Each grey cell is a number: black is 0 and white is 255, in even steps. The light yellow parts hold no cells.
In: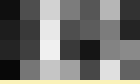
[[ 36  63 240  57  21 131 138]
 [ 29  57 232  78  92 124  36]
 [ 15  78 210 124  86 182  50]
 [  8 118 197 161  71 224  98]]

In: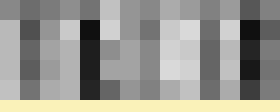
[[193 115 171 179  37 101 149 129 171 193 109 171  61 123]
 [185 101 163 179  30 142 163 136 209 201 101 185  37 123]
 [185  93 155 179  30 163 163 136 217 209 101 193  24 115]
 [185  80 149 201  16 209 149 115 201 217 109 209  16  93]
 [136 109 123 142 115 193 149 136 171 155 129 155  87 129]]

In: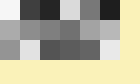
[[171 141 127 113 163 184]
 [148 226  84  92 100 233]
 [246  63  37 218 120  30]]

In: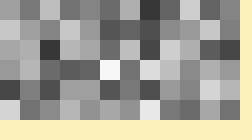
[[159 120 190 114 132 107 175  55  99 206  99 132]
 [212 114 138 182 146 167 146 232 120 107 167 114]
 [198 159 132 198 153  85  99  79 138 153 198 126]
 [153 182 107  92  99 247 114 220 190 138 175 153]
 [ 71 126  79 159 159  85 120  79 153 132 212 182]
 [167 175  55 182 167 107 190  71 206 175  92  71]]

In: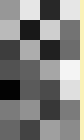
[[186  24 207 115]
 [ 82  96 166 244]
 [102  67 159 139]
 [  3  90  75 223]
 [123 145  55 123]
 [151 230  40 230]
 [ 61 173  32 108]]

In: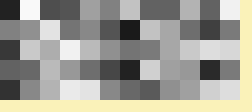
[[129 144 227 116 136  84  26 194 167 110  64 122]
 [ 98 104 186 152 110  71  34 208 160 152  42 122]
 [ 50 136 179 234 227 136 104  90 144 160 208 221]
 [ 56 201 173 241 186 144 116 122 167 201 221 215]
 [ 34 249  78  84 160 129 194  98  98 179  98 241]]
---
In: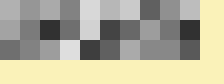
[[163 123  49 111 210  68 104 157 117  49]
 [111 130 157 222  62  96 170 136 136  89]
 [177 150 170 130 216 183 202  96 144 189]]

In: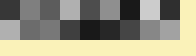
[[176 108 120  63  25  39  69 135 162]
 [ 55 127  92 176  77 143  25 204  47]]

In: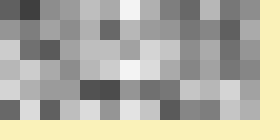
[[ 96  63 141 155 190 170 243 176 126 104 183 119 141]
 [204 112  90 162 190 190 162 212 197 141 170 112 149]
 [149 126 162 141 176 104 183 155 149 119 134  96 170]
 [212 176 155 155  82  76 149 112 119 197 183 212 162]
 [183 204 170 141 183 204 243 219 170 134 162 119 134]
 [104 219  96 190 219 149 227 197  90 134 126 197 176]]

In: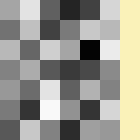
[[122  52 249 146  52 214]
 [184 102 207 165   4 235]
 [152 108 227  96 178 130]
 [130 172  88  58  73 138]
 [114 192  65 122 200 184]
 [ 88 200 130  44 159 152]
 [165 227  96  36  65 214]]

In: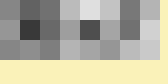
[[150  57 105 158  78 165 113 209]
 [134  98 113 187 223 195 120 180]
 [134 142 126 180 165 150 187 201]]

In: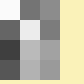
[[250 116 140]
 [ 86 178 154]
 [ 63 186 162]
 [101 236 124]]
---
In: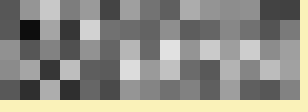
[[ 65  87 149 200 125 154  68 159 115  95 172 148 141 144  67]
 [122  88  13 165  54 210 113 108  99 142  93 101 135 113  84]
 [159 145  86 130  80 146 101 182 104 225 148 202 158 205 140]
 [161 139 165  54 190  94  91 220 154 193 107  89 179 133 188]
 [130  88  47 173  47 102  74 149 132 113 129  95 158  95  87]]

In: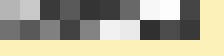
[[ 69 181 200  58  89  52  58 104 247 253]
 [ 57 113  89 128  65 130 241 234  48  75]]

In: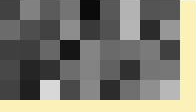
[[ 86  66 129  90 116  11  88 179  84]
 [151 107  78  65 140  57  81 181  43]
 [ 64  63  62 103  21 132 106 111 122]
 [119  72  37  49 109 130  97  48 117]
 [183  66  31 216  73 136  44 110 143]]

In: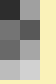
[[160  45]
 [ 88 116]
 [166 105]
 [209 188]]

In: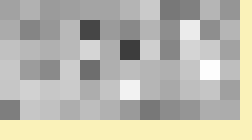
[[149 162 177 155 159 164 164 180 202 120 128 181]
 [181 171 133 151 184  70 155 137 180 142 235 142]
 [162 193 184 176 185 213 174  61 207 134 212 202]
 [190 199 156 138 204 110 175 189 181 176 197 253]
 [160 198 209 199 203 173 195 242 181 169 190 197]
 [172 126 198 193 174 189 177 154 120 140 149 173]]

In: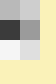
[[206 185]
 [155  59]
 [223 245]]

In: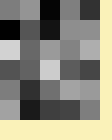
[[ 50 125 148   5 127]
 [143   1  85  19 142]
 [174 210 104 154 131]
 [ 70  83  98 204  92]
 [154 125  48 112 163]
 [126 162  26  63  68]]

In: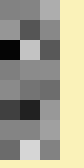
[[173 130 132]
 [136 150  85]
 [ 88   5 195]
 [140 127 139]
 [109 138 116]
 [152  64  33]
 [160 132 132]
 [130 107 214]]

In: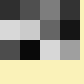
[[ 51  47  79 125]
 [ 21 216 203 101]
 [159  76   9 215]]
